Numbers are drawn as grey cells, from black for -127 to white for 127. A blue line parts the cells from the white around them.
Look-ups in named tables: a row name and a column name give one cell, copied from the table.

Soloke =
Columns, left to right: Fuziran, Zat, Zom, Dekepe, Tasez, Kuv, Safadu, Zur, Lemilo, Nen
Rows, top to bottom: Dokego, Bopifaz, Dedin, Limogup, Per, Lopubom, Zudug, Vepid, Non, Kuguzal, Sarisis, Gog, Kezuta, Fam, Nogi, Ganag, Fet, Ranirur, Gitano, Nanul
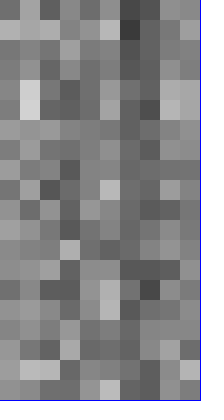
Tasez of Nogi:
19
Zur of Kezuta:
3
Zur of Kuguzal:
-25
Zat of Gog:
18
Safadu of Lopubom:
-30
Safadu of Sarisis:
-21
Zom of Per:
-8
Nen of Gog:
-6
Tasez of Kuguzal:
2
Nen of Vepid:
12
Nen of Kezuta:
2
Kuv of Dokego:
14
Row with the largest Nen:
Gitano

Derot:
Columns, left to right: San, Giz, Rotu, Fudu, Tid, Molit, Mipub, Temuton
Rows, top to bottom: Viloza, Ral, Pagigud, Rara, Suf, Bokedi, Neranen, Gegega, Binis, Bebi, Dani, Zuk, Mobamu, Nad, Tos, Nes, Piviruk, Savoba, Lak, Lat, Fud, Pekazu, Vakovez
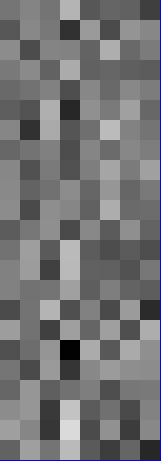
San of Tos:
1
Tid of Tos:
-33
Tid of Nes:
1
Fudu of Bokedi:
-88
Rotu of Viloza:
-11
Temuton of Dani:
-19
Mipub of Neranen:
2
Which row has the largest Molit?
Neranen

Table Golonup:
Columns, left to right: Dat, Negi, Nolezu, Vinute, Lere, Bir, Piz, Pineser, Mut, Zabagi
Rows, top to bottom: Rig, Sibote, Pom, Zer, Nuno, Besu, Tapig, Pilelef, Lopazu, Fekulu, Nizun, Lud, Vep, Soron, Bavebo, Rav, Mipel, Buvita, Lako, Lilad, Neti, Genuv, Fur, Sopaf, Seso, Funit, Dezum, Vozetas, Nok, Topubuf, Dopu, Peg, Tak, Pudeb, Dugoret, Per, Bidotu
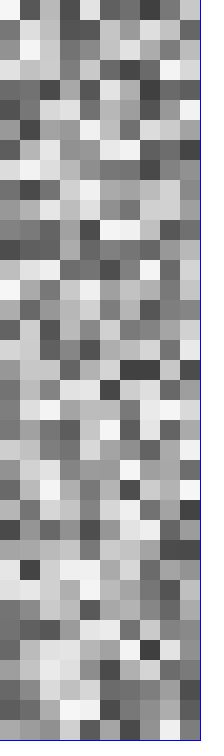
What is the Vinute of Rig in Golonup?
-49
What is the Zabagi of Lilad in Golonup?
30
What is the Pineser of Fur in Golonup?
-28
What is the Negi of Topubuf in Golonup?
103
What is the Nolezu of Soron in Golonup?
110
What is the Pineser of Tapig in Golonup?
92
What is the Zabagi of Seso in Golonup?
118
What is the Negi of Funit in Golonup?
-11
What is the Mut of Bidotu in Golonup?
111

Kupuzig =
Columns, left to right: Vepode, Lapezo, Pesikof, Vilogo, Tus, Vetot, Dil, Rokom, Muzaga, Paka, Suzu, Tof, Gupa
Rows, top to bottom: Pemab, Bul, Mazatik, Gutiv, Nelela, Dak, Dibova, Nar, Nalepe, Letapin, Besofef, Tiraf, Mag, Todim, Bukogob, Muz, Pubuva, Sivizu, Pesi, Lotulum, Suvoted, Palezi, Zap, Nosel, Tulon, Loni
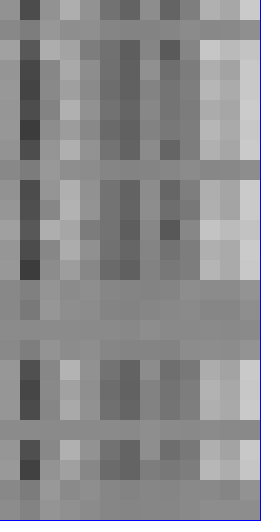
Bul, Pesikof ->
23
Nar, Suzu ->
48
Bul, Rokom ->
3
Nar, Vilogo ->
47
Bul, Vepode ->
8
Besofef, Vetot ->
-12
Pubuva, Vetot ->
10

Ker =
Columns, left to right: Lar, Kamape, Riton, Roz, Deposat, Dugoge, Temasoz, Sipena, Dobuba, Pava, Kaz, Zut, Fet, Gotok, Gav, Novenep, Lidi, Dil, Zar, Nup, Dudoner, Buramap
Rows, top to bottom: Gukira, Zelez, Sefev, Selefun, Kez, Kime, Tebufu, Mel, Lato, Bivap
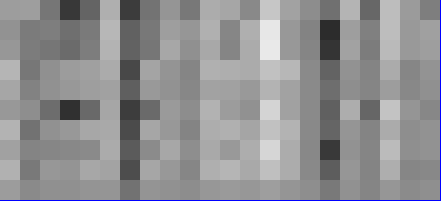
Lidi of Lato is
-34
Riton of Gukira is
-9
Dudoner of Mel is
15
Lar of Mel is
33
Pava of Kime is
13
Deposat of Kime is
-22
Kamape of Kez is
2
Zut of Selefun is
46
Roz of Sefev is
-20
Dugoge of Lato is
35
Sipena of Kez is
25
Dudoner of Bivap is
11
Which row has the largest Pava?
Zelez

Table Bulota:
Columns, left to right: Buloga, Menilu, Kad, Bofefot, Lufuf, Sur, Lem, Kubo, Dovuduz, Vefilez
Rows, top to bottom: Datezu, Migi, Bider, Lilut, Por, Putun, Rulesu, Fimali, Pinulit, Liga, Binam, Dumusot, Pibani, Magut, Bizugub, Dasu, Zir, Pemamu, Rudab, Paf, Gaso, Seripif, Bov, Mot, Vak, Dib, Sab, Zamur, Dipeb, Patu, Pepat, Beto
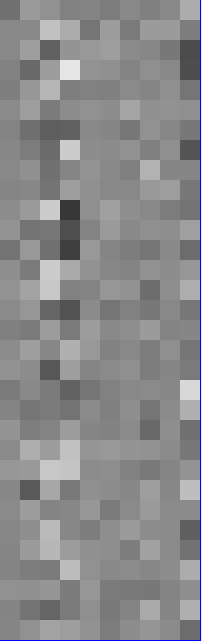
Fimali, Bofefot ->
76
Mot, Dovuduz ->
5
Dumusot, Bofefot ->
-48
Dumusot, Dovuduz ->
14
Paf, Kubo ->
10
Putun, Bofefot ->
12
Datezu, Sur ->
-3
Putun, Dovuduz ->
18
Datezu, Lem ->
8
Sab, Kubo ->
12
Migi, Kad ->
65
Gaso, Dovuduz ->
11

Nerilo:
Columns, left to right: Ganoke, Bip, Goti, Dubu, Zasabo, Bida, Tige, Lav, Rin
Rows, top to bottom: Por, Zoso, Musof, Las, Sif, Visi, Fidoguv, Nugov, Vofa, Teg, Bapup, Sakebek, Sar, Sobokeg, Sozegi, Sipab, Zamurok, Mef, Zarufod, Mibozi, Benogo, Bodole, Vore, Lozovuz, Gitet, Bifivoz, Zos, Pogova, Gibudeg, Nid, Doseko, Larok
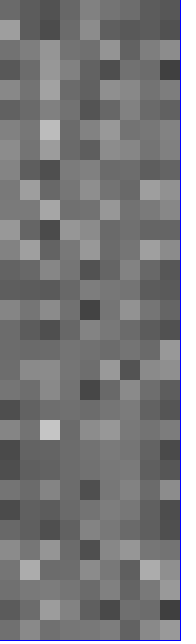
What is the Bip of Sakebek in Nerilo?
-26
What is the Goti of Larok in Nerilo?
-15
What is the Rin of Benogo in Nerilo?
-42
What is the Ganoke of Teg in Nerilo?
-6
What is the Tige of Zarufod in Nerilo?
-44
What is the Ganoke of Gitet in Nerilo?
-11
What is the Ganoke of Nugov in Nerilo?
12

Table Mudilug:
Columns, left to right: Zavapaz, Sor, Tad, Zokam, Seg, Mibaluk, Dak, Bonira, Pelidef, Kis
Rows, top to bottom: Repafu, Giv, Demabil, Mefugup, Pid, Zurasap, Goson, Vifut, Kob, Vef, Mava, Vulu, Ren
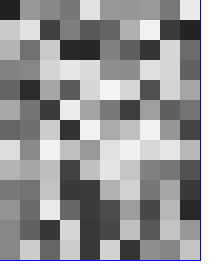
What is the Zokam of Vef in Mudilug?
-69
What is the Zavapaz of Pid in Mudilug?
-27
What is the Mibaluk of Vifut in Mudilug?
96
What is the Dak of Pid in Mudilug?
85
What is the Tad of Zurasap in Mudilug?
-67
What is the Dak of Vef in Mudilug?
81
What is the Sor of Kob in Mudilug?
39
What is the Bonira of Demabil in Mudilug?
-75
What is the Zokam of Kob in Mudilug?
-61
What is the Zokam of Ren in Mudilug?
76
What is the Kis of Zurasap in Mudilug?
-11
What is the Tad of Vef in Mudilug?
67
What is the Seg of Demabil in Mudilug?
-89
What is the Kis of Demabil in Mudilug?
-19
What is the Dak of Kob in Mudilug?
68
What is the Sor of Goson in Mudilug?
-15
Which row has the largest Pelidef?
Vifut

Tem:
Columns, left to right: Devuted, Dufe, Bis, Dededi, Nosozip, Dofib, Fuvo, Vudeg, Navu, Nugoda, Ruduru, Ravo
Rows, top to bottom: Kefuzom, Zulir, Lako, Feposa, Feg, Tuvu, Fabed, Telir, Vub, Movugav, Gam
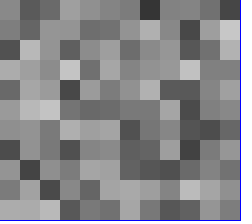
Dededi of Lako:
-32
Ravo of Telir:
22
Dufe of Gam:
43
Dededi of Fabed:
47
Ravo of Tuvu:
8
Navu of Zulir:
8
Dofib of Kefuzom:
4
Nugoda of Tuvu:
-52
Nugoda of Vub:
-21
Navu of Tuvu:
37
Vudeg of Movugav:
30
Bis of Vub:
15
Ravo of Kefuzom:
-57
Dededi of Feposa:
68
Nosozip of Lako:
12

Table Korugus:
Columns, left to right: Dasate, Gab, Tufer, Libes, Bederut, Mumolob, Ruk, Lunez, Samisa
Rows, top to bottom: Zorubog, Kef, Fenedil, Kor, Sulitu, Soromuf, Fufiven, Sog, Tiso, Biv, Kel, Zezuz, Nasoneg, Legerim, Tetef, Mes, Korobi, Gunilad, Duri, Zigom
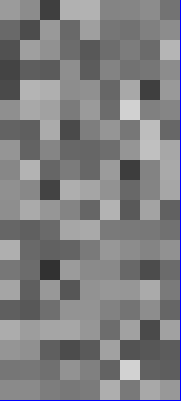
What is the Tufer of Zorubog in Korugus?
-64
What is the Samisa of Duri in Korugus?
-33
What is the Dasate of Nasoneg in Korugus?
47
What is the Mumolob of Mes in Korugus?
2
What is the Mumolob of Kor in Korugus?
3
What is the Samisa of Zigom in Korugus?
24
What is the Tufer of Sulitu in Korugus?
47
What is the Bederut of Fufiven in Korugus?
-1
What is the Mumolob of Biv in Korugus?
18

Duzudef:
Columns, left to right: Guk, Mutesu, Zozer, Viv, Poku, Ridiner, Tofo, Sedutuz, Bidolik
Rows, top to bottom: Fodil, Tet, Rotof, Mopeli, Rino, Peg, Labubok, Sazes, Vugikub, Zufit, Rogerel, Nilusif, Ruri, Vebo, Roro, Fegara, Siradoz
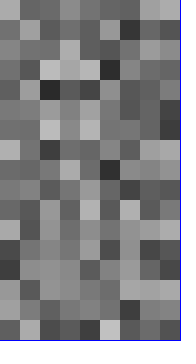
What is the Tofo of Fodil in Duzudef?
-30
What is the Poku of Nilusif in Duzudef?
13
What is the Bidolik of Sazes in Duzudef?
40
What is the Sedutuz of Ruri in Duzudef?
-56
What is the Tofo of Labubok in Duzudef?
-9
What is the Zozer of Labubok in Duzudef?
59
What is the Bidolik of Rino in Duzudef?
-3
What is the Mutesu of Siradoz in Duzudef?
43

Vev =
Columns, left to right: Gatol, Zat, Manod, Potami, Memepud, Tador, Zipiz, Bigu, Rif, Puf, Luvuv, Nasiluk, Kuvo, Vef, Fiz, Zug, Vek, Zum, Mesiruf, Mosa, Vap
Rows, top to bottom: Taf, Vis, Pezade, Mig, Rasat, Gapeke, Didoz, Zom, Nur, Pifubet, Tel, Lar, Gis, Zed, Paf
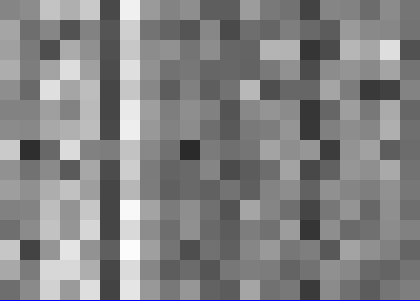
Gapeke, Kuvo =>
8
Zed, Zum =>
8
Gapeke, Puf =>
14
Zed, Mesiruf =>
-22
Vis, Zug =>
-22
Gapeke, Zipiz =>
105
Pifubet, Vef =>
3
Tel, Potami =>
19

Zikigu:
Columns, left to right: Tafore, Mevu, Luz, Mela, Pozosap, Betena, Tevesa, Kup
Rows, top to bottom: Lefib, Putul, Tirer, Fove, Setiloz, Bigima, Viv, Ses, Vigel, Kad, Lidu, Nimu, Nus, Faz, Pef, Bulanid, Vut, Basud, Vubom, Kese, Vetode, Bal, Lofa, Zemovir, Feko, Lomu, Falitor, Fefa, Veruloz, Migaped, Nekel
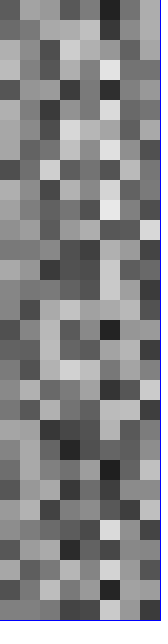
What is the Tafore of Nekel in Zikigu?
0
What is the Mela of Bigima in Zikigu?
18
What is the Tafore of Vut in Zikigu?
-47
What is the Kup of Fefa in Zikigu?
6
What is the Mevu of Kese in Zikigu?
49
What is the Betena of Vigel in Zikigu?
-44
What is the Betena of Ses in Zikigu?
96
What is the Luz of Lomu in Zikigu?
-61
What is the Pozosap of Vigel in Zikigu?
-12
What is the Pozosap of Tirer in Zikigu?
48
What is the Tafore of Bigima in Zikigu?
48
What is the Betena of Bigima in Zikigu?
90
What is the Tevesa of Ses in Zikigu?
15
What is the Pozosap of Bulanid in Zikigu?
33

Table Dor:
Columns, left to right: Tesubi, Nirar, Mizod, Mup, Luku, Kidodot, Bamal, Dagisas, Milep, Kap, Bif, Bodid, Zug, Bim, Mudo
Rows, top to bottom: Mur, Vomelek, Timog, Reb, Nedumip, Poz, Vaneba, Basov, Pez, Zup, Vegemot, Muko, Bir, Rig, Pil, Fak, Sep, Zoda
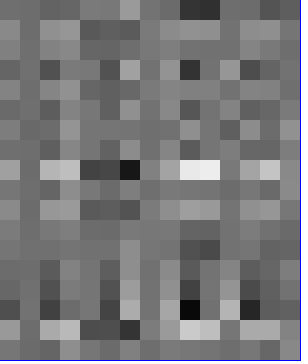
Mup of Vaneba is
20
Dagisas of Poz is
-13
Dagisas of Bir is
-9
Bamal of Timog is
-17
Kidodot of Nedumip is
-31
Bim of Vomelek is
15
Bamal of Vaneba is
-11
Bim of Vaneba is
-19
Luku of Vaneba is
-10
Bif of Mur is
-79
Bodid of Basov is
-2
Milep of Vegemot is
14

